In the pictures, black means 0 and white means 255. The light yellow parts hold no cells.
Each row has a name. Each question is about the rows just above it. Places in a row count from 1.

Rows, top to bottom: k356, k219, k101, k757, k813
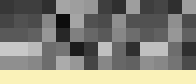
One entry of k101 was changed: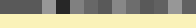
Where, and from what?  3, [97]
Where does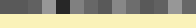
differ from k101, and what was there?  14, [97]

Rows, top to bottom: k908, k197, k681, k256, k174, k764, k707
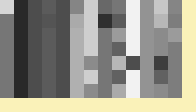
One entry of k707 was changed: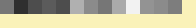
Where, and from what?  2, [41]
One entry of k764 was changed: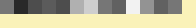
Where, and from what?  13, [125]
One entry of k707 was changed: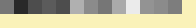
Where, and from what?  10, [242]
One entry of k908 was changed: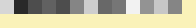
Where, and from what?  4, [91]
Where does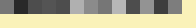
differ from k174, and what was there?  4, [91]
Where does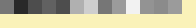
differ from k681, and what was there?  4, [91]
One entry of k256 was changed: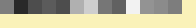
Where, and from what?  1, [118]

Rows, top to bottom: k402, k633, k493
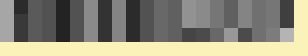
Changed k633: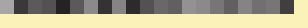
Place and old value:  6, [82]
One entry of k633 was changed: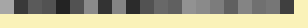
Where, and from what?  16, [118]

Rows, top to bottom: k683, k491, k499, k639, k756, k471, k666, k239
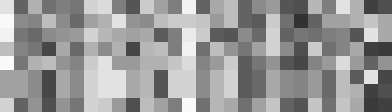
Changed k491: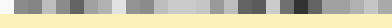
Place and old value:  6, [105]
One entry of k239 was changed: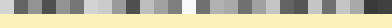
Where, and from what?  16, [183]
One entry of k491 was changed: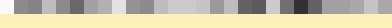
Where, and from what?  26, [177]

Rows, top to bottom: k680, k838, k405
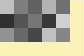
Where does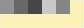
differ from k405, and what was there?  4, [192]
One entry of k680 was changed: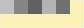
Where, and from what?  2, [126]
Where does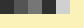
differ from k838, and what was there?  4, [56]
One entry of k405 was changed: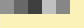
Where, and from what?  3, [70]
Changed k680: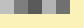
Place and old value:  3, [97]
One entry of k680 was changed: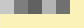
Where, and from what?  1, [192]
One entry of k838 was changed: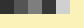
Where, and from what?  3, [118]

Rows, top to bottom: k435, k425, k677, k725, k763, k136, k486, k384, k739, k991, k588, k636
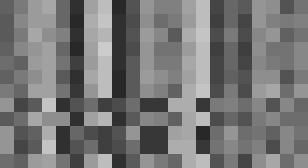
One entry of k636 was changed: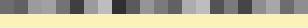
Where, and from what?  13, [103]
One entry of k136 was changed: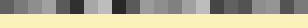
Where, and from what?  20, [142]

